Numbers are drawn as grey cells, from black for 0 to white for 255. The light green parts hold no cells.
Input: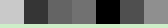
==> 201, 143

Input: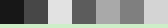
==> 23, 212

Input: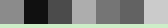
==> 139, 203

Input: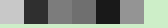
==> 200, 148

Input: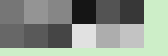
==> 118, 195

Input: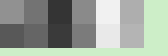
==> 145, 180

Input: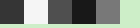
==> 53, 120

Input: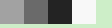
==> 162, 248

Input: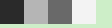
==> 42, 243

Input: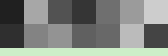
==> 32, 68
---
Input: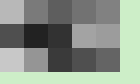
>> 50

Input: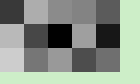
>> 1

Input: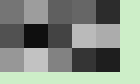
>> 67

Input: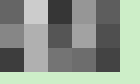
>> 85

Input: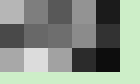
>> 110

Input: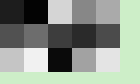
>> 61
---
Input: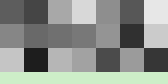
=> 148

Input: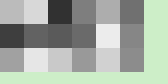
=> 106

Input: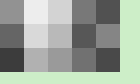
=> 185

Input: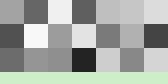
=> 122

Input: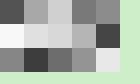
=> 216

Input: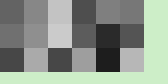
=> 92

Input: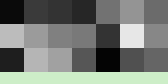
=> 51
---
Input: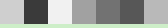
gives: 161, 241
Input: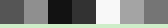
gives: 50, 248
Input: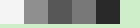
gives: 87, 244
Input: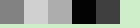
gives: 173, 208
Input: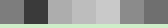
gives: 189, 201
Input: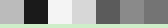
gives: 215, 244
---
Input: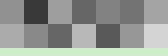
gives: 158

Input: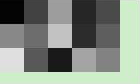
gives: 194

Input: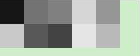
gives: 128

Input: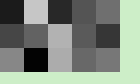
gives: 178

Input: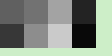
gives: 163

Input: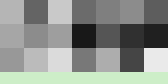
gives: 158
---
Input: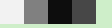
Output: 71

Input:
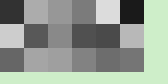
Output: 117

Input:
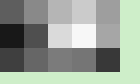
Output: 56

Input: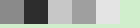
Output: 228

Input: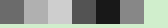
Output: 136

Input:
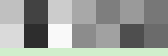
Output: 106
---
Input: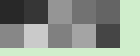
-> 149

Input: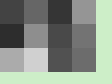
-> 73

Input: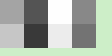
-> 254

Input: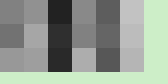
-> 47

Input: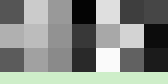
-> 146

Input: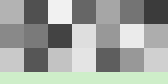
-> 67
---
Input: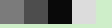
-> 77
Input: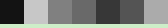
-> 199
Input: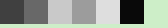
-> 104
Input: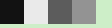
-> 234
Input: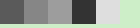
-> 134
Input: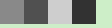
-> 80
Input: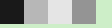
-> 183
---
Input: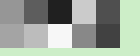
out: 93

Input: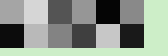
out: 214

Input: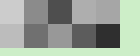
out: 139

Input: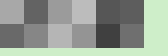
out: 99

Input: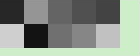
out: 149

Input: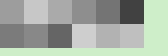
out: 199

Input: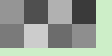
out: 79

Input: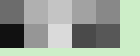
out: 176

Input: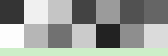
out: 240

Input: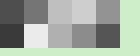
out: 117
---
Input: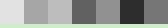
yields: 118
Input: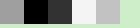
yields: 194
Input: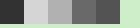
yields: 83
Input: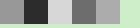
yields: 172
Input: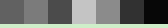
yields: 7
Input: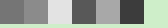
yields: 60
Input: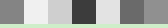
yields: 144
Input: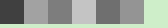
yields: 148
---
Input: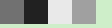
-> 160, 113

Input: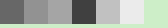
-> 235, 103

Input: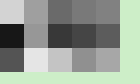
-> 129, 84

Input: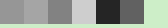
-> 97, 150

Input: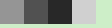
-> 208, 149

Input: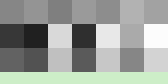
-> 162, 98

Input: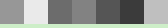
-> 191, 151

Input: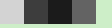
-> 99, 211
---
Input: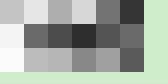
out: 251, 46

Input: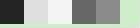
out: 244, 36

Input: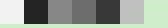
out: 242, 36

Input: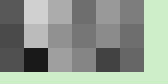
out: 208, 25

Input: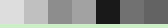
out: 221, 25

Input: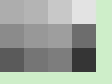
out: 227, 53

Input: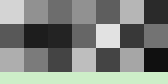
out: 226, 16

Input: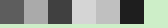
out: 213, 30
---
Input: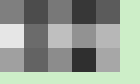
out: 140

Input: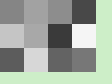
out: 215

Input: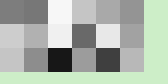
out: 156

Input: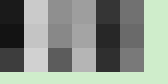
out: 180

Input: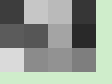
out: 139

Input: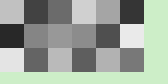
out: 94
